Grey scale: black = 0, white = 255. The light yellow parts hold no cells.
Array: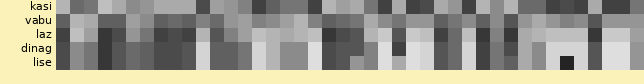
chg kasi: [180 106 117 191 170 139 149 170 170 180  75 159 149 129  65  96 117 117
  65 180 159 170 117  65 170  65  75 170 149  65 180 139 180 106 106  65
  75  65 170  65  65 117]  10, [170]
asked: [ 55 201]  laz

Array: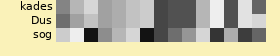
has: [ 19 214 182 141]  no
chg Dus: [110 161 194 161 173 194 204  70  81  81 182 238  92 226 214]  13, [81]
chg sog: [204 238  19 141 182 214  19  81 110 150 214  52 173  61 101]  8, [70]
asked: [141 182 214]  sog

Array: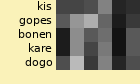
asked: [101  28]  gopes
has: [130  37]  yes
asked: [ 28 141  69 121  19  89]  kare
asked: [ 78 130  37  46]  kis
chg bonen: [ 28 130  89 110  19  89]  2, [141]

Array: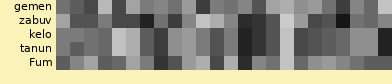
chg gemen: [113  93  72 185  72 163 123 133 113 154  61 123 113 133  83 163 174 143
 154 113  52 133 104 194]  21, [61]
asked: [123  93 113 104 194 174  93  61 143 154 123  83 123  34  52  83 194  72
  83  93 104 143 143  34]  tanun
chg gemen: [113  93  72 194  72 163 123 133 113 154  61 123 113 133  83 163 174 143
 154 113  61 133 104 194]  4, [185]
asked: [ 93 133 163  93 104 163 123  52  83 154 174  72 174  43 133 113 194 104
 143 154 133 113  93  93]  Fum
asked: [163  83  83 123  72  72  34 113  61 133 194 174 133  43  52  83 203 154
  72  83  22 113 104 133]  zabuv
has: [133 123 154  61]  no
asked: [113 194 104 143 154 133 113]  Fum

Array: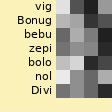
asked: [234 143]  nol
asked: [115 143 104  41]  Divi
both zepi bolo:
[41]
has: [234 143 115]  no

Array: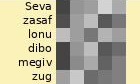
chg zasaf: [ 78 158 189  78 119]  4, [88]
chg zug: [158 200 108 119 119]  5, [128]
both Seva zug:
[158]
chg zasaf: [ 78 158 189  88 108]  5, [119]
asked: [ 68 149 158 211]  Seva

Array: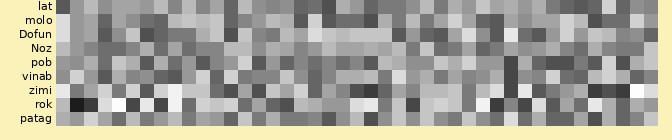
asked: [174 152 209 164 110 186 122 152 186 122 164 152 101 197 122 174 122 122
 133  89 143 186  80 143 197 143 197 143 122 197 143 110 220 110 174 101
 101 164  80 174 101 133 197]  patag
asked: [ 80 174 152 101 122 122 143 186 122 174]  lat

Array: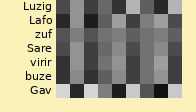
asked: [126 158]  Lafo
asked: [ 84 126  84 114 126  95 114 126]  zuf
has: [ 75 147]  yes
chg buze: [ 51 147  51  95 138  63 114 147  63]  2, [138]
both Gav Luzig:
[40]
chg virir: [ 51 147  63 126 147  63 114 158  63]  4, [114]

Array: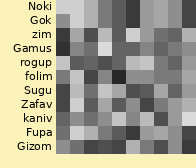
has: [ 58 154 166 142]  yes
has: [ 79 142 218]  no
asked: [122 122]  folim
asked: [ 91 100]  rogup
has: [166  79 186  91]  yes

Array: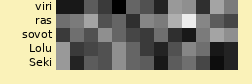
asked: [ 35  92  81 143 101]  Seki
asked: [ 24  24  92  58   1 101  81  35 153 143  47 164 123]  viri

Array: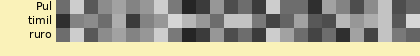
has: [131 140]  yes
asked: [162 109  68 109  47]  ruro
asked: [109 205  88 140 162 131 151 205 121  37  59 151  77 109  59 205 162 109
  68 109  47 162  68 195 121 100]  ruro
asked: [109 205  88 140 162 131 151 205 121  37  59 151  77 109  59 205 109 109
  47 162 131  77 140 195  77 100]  Pul

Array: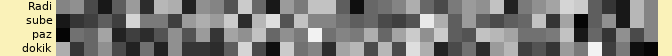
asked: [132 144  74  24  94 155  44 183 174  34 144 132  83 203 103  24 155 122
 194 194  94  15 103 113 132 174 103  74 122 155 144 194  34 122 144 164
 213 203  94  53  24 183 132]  Radi
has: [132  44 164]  yes
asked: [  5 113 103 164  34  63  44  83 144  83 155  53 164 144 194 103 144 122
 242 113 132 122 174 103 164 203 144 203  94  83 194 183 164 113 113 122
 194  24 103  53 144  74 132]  paz
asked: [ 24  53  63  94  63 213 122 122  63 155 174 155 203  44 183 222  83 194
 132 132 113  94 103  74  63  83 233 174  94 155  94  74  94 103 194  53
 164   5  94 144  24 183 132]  sube
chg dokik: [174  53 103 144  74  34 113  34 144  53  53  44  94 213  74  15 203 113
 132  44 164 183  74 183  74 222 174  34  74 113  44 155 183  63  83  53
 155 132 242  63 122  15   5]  38, [122]
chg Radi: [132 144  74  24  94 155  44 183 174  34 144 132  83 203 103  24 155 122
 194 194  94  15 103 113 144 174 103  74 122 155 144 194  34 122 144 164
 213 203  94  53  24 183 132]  25, [132]

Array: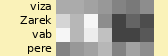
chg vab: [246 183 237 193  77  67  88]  5, [67]
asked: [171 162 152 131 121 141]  viza
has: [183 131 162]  yes
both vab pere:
[183]
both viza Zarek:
[141]

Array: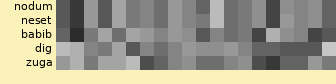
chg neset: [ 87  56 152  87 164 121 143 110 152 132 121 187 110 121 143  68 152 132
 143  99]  7, [132]
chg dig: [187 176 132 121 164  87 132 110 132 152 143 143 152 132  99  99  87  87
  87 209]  20, [198]
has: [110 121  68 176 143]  yes
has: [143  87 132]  yes
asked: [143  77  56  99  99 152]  zuga
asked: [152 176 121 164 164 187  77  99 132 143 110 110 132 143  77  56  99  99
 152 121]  zuga

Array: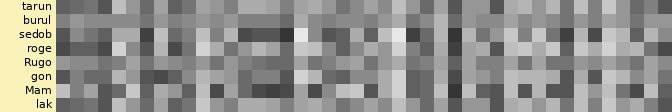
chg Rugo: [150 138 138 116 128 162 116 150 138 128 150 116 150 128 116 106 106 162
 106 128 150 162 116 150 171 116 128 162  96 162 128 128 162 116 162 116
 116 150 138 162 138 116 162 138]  19, [116]
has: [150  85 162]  no
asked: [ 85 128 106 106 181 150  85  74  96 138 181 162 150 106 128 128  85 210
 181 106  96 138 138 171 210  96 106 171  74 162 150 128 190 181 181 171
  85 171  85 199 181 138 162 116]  gon
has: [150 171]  yes
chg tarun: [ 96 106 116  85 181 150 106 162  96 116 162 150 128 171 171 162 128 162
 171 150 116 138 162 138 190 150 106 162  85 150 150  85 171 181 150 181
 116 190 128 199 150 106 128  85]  5, [190]
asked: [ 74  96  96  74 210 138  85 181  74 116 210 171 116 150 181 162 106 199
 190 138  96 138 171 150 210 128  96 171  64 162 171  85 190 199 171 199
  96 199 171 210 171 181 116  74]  roge
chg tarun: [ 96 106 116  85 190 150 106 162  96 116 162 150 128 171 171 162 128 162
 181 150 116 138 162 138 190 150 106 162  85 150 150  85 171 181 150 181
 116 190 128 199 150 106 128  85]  19, [171]

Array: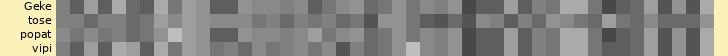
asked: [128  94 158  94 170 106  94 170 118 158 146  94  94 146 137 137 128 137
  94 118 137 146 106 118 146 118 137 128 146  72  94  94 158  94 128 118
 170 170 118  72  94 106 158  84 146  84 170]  Geke
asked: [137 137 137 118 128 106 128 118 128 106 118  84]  tose
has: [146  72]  yes
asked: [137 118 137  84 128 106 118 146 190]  vipi

